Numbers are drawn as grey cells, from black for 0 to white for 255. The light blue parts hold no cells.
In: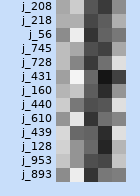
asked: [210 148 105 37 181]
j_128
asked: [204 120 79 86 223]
j_440
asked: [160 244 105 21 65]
j_431
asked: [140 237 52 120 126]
j_893
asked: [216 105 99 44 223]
j_439

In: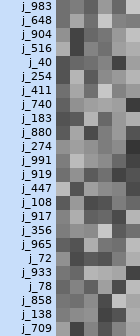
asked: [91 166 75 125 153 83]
j_880
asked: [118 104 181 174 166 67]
j_933
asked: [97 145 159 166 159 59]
j_740
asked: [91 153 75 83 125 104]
j_108
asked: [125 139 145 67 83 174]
j_138
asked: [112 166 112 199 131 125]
j_648
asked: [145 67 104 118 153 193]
j_904

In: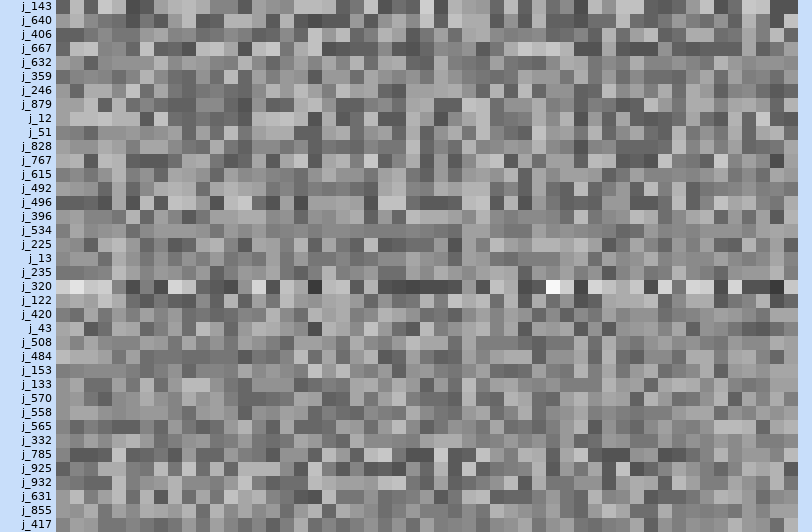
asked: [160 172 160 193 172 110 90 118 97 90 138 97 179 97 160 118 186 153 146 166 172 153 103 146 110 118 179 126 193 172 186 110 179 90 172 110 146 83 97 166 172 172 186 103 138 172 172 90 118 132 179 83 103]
j_122
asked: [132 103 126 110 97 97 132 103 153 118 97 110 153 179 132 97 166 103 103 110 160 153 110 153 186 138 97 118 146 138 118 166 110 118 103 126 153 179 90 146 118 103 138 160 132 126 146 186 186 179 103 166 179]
j_565

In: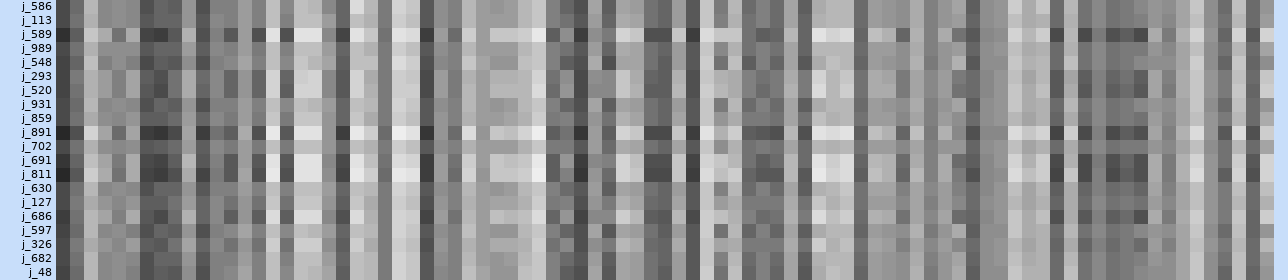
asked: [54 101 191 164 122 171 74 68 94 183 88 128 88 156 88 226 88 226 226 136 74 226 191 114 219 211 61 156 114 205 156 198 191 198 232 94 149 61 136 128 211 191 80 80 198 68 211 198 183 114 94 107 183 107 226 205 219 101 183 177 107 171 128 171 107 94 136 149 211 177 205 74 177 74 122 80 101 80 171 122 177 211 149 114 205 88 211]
j_691
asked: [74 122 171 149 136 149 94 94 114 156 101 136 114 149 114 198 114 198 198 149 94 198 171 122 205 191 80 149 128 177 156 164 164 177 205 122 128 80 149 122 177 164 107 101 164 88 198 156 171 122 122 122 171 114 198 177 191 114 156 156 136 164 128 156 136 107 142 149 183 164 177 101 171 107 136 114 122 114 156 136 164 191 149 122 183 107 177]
j_127
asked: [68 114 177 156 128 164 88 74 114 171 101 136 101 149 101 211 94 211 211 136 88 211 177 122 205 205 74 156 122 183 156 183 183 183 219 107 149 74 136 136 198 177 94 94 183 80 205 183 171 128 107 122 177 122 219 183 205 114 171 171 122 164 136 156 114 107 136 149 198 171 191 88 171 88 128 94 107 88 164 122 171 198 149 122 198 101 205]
j_520
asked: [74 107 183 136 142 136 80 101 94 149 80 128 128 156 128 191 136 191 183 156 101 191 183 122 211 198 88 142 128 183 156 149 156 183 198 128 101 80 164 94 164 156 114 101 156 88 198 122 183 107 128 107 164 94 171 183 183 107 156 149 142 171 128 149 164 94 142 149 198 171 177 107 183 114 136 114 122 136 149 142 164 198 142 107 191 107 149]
j_931
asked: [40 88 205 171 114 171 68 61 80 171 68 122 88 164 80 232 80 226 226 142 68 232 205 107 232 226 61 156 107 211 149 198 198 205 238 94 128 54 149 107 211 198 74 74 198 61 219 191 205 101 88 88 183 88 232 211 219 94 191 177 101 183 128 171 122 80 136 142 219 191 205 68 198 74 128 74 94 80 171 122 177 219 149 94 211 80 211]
j_811

